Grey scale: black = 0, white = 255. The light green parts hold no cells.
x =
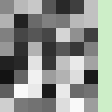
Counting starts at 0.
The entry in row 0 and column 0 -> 136
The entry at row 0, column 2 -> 200
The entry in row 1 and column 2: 106
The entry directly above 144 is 185
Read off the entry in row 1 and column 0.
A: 178
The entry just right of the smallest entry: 100
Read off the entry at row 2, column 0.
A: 128
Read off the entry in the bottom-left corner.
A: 207
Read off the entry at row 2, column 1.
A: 70
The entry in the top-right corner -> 193
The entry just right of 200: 86
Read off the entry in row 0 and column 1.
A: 185
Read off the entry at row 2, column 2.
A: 86
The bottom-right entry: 157

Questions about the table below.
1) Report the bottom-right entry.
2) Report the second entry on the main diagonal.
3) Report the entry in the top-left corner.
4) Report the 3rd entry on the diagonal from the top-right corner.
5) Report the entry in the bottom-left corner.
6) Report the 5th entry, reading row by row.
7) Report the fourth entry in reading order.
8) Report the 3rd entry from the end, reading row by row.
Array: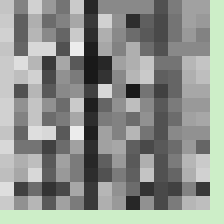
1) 190
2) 95
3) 196
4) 116
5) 202
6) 116
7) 153
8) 123

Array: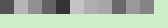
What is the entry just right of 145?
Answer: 99
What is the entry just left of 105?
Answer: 167

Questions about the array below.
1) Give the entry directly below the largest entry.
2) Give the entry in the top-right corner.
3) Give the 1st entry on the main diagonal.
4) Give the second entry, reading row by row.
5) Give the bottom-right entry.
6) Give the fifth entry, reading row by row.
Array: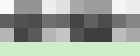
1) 96
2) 237
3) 250
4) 148
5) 169
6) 224

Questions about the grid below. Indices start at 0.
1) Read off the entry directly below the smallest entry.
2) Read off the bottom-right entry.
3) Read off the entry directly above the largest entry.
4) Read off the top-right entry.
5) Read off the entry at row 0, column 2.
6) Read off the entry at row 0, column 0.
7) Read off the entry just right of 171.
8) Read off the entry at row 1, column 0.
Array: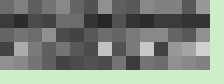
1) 108
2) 129
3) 144
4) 152
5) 95
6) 108
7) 122
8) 59
